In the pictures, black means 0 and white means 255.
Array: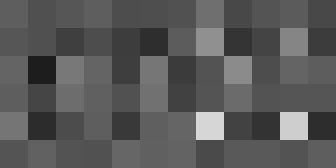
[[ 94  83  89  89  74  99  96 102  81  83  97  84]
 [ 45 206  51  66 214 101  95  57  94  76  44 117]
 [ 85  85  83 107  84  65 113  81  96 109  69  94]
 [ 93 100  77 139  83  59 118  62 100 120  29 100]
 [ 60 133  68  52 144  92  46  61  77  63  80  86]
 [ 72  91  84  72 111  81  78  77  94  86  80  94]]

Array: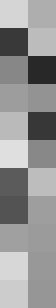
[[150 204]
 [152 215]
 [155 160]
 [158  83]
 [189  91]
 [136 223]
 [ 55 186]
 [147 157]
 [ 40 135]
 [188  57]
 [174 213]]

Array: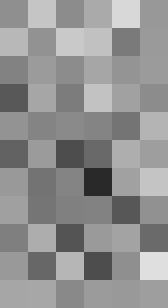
[[158 153 155 137 167 166]
 [223 143  77 182 103 153]
 [106 163 154  84 173 127]
 [145  87 130 128 117 160]
 [196 161  41 132 115 153]
 [158 174 105  77 155  98]
 [180 116 132 138 132 147]
 [140 161 194 124 166  88]
 [155 148 166 140 155 130]
 [154 122 193 201 146 184]
 [152 216 170 140 197 143]]

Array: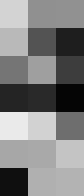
[[179 176  15]
 [196 169 167]
 [110 210 234]
 [  5  41  36]
 [ 61 159 117]
 [ 30  83 185]
 [145 144 211]]

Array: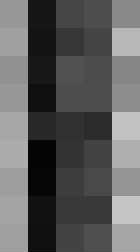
[[165  79  67  15 159]
 [198  57  56  17 163]
 [149  73  61   6 158]
 [174  66  51   5 172]
 [193  43  49  40 167]
 [142  77  77  15 151]
 [134  76  81  23 145]
 [184  68  54  20 160]
 [137  78  69  22 151]]

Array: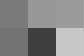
[[199  63 115]
 [155 151 122]]

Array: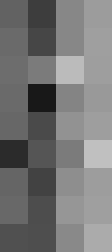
[[171 137  78  80]
 [159 150  77 104]
 [157 142  66 101]
 [192 123  85  43]
 [158 146  74 103]
 [153 132  24 106]
 [158 187 123 109]
 [159 135  70 106]
 [156 135  61  98]]
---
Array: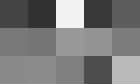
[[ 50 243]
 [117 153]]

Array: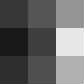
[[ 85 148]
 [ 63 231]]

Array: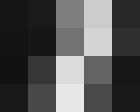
[[ 26 127]
 [ 22 114]]

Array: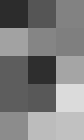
[[ 85 130]
 [133 127]]

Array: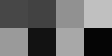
[[ 66 145]
 [ 18 168]]

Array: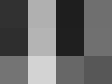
[[176  30]
 [180  31]]
